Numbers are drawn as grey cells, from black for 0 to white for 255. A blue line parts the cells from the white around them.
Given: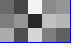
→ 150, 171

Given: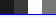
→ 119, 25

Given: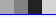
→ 213, 170

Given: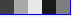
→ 125, 63

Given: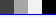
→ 3, 65

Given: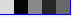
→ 104, 219

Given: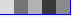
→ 138, 220

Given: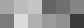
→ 133, 123

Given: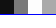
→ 170, 16
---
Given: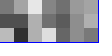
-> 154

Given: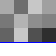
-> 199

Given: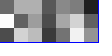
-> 125

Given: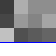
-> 142

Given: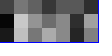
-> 88

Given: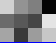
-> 127

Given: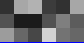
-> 49

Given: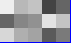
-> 68
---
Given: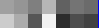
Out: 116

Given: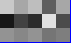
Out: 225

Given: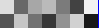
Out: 66

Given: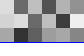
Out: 61

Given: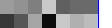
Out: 106

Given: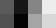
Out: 133

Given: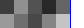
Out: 40
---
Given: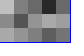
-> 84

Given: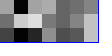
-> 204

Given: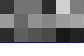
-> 104

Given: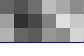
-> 49

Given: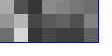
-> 182

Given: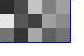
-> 87

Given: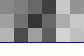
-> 114
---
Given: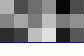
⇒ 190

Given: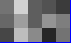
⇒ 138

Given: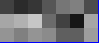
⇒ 148

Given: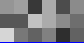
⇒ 98

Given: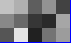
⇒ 33

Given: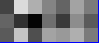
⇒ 79

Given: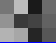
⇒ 37
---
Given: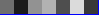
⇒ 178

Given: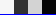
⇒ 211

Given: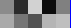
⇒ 191

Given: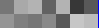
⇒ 188

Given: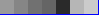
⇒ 182

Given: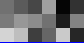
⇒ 202
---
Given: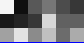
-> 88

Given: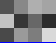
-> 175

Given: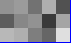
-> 114

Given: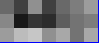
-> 144

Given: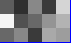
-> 136

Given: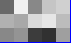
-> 136
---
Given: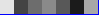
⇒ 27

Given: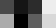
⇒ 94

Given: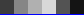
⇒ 83

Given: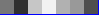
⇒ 153

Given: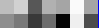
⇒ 239

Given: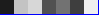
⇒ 62
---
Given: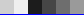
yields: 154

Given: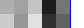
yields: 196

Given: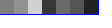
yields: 125

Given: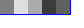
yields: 126

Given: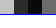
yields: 43

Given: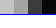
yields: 59

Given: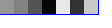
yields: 150

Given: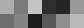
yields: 173

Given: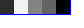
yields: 99
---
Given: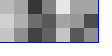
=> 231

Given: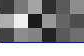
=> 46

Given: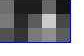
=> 29

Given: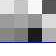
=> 198

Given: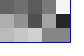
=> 90

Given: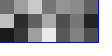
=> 149
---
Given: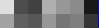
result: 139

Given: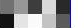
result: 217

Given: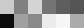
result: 94

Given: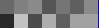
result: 95

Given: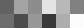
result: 184

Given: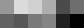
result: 75

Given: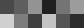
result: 116

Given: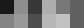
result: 120

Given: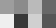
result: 186

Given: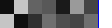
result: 154
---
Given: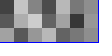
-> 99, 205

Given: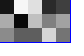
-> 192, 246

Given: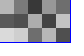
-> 173, 218

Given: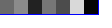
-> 118, 217

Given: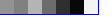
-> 108, 243

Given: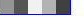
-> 241, 241
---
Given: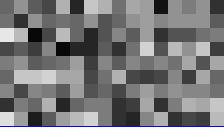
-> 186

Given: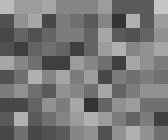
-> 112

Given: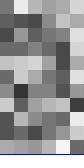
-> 106

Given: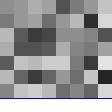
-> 215

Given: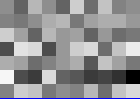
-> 217
